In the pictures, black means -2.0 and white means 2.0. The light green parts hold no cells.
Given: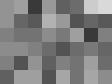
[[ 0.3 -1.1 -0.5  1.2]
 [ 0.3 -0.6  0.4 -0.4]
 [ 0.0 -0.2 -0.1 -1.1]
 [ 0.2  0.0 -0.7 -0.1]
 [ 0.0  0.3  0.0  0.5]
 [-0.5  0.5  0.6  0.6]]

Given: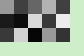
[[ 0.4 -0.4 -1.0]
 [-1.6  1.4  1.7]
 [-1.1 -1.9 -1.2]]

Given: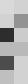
[[ 1.4]
 [ 1.3]
 [-1.3]
 [ 0.9]
 [-0.8]
 [ 1.0]]

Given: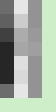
[[-0.3  0.3]
 [-0.5  0.3]
 [-1.0  0.4]
 [-1.4  0.5]
 [-1.4  0.3]
 [-1.4  0.3]
 [-0.3  0.3]]

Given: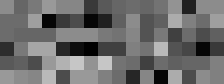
[[ 0.2 -0.1  0.1 -1.1 -0.4 -0.4  0.3  0.2]
 [-0.3  0.5 -1.1 -1.9 -0.5 -0.7  0.7 -0.3]
 [-0.3 -0.4  0.2  0.2 -0.2 -0.7 -1.0 -0.8]
 [-1.3  0.6 -1.4 -2.0 -1.0 -0.2 -0.7 -1.9]
 [-0.6 -0.8  0.8  0.3 -0.2 -1.0 -0.5 -0.4]
 [ 0.4  0.1 -0.8  0.4 -0.3  0.1  0.7  0.2]]

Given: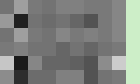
[[-0.2 -0.1  0.0 -0.1  0.1]
 [ 0.4 -0.2 -0.2 -0.7  0.1]
 [-0.2 -0.1  0.1  0.0  0.1]
 [-0.1 -0.2 -0.4 -0.4 -0.1]
 [ 1.1  0.1 -0.4 -0.7  1.2]
 [ 0.2 -0.3  0.0 -0.7 -0.1]]

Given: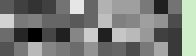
[[-0.6 -1.2 -0.2 -0.4  0.5 -0.1 -0.2]
 [ 1.3  0.0 -0.4 -0.4  0.0  0.5 -0.8]
 [-0.3 -2.0 -1.5  1.2  1.1  0.4 -1.1]
 [-0.7  0.9 -0.1  0.3 -0.4 -0.1 -1.1]]

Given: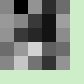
[[ 0.1  0.3 -0.3]
 [ 0.4 -1.1  0.5]
 [ 0.3 -1.4  0.2]
 [-0.3  1.3 -0.3]
 [ 0.1 -0.2  0.3]]

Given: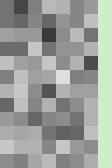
[[-0.2  0.0  0.8  0.4]
 [-0.2  0.1  0.3  1.0]
 [ 0.5  0.4  0.2 -0.2]
 [-0.3  1.1  0.3  0.8]
 [ 1.0  0.4  0.2 -0.8]
 [ 0.0  0.5  1.5  0.1]
 [ 0.8  0.2  0.8  0.5]
 [-0.4  0.1 -0.2  0.8]
 [ 0.4 -0.4  0.2  0.8]
 [ 0.7  0.7 -0.5  1.0]
 [ 1.1  0.8  1.1  0.2]
 [ 0.2  0.6  0.0  0.7]]
